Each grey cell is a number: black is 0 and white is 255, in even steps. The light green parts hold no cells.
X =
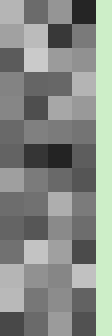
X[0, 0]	181
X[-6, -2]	174
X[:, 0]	[181, 161, 91, 131, 134, 105, 99, 159, 109, 100, 113, 181, 185, 72]
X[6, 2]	35
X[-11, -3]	101
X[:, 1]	[107, 187, 202, 101, 78, 128, 53, 123, 113, 86, 195, 145, 119, 106]
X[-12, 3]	145
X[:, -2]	[149, 56, 155, 103, 167, 123, 35, 105, 174, 138, 160, 134, 140, 155]
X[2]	[91, 202, 155, 145]

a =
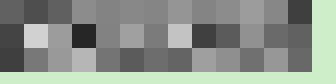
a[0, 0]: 97
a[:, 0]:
[97, 68, 63]
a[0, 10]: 156
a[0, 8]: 132
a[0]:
[97, 78, 96, 140, 131, 136, 133, 149, 132, 140, 156, 135, 63]
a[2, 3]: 182
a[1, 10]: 145
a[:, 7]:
[149, 195, 100]
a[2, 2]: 153
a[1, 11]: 106

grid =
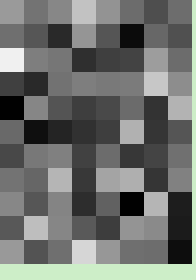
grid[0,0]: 154
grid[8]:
[135, 86, 132, 45, 97, 1, 181, 29]
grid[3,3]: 126
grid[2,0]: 240
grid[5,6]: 53
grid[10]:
[153, 83, 111, 214, 151, 111, 109, 13]
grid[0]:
[154, 115, 135, 194, 147, 108, 78, 109]
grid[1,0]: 111
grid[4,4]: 73
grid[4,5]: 107
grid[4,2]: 84
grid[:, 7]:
[109, 80, 108, 141, 179, 85, 112, 129, 29, 27, 13]
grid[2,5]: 67
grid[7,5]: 175
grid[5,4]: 62
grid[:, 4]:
[147, 85, 63, 121, 73, 62, 108, 164, 97, 61, 151]
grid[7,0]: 115
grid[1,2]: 41
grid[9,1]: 190
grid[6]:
[72, 120, 128, 65, 108, 55, 68, 112]

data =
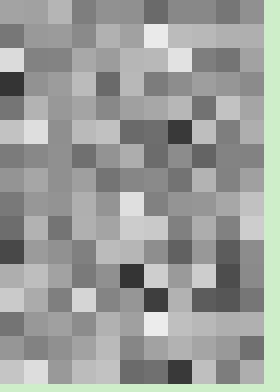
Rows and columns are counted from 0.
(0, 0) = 163
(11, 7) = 154
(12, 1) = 171
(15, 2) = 153
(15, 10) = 174
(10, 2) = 145
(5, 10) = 174
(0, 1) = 161
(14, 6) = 162
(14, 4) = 186
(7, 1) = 166
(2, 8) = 126
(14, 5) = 134
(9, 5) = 204
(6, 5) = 173
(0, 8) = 136
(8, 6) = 129
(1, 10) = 175
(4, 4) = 136
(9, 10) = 205
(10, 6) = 142
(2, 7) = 226
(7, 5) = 134
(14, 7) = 178
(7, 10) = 160
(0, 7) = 136
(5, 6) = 110
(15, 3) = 188
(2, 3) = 168
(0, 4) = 145
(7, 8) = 179
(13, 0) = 116
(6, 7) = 140
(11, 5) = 52
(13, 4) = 177
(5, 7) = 57
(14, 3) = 162
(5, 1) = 222

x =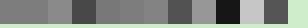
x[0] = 125
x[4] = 120
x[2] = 138
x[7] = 82

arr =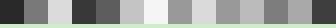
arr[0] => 41
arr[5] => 196
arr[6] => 245
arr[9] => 153
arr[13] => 62
